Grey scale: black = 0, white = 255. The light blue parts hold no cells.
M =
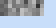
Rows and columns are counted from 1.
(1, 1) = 117
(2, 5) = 128
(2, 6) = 132
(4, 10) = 122
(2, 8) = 145
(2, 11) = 161
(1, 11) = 127
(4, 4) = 142
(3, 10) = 128
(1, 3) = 163
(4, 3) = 146
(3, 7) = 172
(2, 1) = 98
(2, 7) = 115

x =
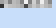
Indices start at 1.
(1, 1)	162
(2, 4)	189
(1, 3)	131
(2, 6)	169
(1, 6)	132
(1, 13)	137
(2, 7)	72

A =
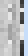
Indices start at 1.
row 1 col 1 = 194
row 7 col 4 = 179
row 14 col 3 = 206
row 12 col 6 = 53
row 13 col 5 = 199
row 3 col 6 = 231
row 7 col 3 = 162
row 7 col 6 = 225
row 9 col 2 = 203
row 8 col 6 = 221
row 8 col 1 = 177
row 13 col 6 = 50
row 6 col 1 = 188
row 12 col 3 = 212
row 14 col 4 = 176
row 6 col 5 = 197
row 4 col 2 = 202
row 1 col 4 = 188
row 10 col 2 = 196
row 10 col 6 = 229
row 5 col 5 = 203
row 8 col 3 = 160
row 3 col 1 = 205
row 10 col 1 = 199
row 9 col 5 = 198
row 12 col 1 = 191

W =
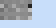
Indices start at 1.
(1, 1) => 128
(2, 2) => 118
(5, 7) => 142
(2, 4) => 167
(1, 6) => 148
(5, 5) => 169
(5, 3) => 130
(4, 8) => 133
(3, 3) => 128
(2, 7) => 136

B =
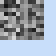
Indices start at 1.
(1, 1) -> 192
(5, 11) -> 85
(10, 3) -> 163
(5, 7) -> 153
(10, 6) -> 146
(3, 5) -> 120
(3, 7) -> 154
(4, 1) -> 188
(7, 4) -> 158
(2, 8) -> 144
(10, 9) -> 131
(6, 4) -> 171
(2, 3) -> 58
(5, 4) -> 175
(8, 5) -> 211
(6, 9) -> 171
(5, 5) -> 64
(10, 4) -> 214
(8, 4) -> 86
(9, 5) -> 46
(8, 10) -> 173
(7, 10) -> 79
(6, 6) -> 161
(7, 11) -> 48
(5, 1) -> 183
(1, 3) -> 75
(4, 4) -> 40
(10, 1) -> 112
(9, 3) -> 130
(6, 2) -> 71
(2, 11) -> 65
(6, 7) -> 163
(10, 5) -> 120
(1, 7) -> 147
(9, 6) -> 78

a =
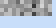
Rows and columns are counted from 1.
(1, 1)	174
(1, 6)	193
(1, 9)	106
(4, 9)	66
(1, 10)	127
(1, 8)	152
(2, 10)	160
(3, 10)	167
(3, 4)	148
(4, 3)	188
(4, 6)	100
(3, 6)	150
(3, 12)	132
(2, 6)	140
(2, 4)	161
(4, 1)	152
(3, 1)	192

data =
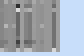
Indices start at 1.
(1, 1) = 134
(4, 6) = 158
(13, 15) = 159
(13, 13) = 152
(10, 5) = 122
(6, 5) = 103
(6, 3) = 145
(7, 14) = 113
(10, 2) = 143
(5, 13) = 152
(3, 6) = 158
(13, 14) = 214
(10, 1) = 134
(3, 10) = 148
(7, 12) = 152
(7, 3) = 147
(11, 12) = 152
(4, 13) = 152
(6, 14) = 113
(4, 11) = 145
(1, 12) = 152
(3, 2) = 143
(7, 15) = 159
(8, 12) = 152
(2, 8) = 122
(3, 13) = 152
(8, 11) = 145
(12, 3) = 145
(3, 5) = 217
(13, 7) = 190
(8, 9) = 155
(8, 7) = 131
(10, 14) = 113
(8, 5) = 103
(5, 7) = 131
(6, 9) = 155
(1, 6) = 158
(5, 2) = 143
